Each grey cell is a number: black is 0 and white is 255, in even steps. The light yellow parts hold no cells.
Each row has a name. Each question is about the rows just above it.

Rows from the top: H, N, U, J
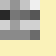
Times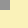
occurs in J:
0
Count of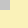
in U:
0

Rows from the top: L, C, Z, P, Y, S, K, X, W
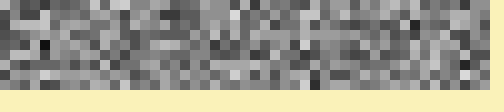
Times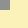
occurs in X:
6
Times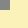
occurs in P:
2

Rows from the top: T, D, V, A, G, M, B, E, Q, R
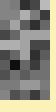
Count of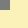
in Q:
3
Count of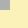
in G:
2
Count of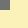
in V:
1
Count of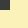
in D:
1
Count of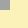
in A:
3
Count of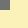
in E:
3
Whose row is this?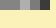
D

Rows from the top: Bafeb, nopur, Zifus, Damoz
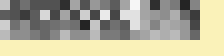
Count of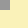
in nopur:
1
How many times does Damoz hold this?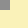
4
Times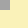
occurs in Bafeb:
3
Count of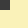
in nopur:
2
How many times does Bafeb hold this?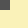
5

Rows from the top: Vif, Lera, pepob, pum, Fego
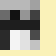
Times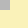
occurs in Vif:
3
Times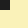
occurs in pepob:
4
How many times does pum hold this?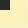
1
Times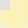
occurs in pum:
1

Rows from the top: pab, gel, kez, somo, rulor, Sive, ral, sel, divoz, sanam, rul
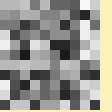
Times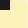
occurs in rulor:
0
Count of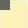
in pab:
2
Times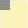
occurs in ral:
1

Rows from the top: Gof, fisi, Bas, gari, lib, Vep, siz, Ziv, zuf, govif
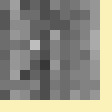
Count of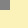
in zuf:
3
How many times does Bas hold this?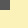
3
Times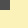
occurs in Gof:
2
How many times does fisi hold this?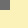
4

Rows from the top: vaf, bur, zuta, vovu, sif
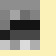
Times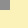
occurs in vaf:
4
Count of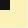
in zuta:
3
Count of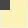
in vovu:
3

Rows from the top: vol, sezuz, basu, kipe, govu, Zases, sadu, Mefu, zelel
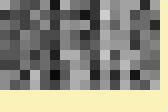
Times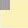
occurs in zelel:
0
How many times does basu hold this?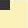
1

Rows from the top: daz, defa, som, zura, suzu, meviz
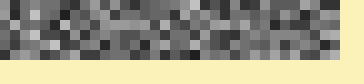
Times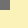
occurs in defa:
10
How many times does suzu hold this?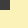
4
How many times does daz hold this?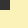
8
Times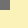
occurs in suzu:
8
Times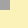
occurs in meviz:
3
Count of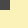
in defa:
0
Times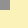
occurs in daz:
4

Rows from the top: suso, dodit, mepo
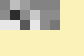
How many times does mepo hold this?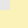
3
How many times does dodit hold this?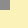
4
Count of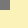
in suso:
0

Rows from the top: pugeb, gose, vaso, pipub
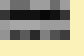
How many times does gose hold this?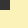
2
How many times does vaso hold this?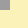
4
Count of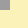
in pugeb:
4
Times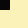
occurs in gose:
1
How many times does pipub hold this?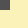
1

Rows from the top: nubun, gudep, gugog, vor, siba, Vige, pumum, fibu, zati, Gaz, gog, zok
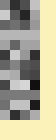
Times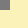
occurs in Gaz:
4
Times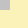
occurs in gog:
2
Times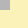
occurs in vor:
4
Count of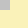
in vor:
0
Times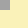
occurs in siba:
3

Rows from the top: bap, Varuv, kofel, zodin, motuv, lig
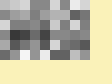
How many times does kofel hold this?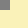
4
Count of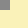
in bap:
3
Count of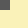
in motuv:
3
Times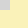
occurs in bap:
3
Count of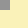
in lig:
3
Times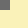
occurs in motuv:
1
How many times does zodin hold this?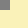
1

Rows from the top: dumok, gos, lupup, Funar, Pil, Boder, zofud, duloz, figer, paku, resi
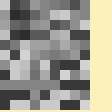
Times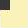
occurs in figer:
3
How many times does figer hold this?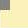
6
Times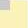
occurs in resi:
4
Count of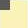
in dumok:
1
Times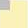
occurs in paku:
1

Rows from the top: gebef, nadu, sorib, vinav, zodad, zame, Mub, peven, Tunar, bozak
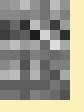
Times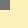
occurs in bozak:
3
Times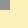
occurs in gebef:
3
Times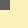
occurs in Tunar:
6
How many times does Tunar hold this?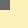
0

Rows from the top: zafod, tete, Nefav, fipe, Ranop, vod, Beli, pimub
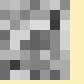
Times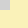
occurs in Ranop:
2
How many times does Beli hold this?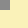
1
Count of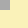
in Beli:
2
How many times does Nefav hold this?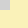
0
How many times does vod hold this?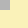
3
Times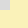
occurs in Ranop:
0
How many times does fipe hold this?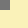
1

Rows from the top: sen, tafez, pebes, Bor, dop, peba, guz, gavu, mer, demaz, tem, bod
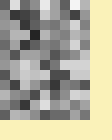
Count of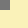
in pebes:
1
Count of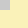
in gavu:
4
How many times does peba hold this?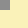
3
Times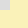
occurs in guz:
0
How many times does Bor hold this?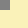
2

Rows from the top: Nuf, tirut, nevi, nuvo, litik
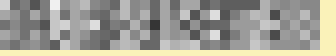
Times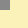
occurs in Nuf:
5
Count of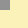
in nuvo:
5
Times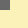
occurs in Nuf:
4
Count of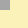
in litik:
2
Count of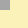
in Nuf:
4

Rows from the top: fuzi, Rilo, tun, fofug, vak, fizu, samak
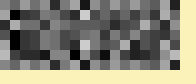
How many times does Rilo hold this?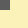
0
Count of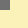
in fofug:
2
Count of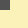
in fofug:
4
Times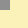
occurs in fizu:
3
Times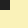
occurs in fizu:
1
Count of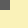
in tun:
3

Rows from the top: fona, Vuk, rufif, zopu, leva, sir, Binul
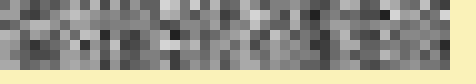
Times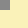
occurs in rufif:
7
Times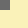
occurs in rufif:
5
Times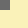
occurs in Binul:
5
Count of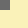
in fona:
4
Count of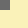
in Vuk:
3

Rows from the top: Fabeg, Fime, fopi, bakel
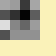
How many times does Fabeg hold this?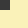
1
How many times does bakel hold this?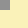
3

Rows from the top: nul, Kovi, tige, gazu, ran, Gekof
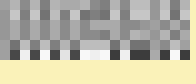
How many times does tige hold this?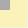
8
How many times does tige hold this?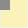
8
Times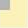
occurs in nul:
6
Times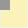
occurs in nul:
1

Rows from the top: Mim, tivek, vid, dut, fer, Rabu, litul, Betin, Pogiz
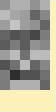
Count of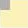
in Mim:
3
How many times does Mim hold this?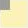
0
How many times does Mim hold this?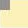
2
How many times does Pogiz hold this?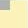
3
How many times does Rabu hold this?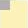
0

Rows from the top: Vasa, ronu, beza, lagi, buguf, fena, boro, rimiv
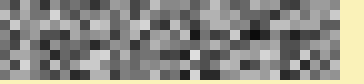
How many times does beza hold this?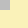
7
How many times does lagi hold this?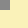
3
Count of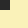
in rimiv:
4
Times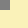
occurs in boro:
3

